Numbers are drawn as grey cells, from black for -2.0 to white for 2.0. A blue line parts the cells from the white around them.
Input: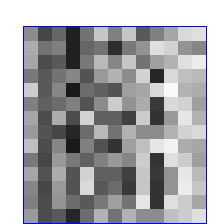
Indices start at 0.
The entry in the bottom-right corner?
1.5
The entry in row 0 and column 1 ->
-0.9
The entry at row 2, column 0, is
0.6
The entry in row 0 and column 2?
-0.4
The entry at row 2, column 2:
-0.6
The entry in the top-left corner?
0.2
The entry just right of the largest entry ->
0.8
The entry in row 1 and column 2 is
0.0
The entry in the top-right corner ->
1.5
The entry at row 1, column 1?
-0.2
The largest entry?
1.9
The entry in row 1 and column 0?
0.7
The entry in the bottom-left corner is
0.4
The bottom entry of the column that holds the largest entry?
1.0

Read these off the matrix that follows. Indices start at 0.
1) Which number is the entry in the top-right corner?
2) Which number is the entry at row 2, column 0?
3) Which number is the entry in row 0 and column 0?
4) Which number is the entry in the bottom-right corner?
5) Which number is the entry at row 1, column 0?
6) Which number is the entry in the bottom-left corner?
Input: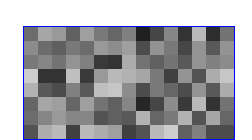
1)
-0.2
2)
-0.1
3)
-0.3
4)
-0.8
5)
0.2
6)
-0.7

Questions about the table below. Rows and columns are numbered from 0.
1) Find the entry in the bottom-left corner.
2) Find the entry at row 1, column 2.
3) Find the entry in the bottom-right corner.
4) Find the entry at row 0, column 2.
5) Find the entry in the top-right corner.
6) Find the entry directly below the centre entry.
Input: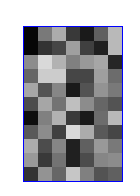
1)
-1.2
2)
-0.9
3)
-0.5
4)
0.7
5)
0.9
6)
-1.1

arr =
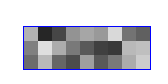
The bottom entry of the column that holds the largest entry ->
0.9
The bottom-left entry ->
-0.3
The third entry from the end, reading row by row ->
-0.1
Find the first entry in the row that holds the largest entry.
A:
0.0
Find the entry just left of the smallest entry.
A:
0.8
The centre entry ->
-0.6
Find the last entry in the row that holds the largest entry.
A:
1.0
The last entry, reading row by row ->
1.2

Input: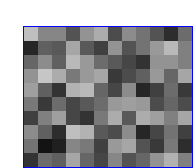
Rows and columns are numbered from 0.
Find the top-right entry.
-0.3
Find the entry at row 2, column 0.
-0.4
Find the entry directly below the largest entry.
-0.5
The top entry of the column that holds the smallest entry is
0.1
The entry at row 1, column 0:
-1.4
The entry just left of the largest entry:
0.3
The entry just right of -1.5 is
0.1
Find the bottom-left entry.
-1.2
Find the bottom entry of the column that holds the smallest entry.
-0.3
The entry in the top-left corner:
1.0
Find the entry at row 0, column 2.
0.1
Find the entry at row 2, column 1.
0.2
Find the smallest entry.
-1.7
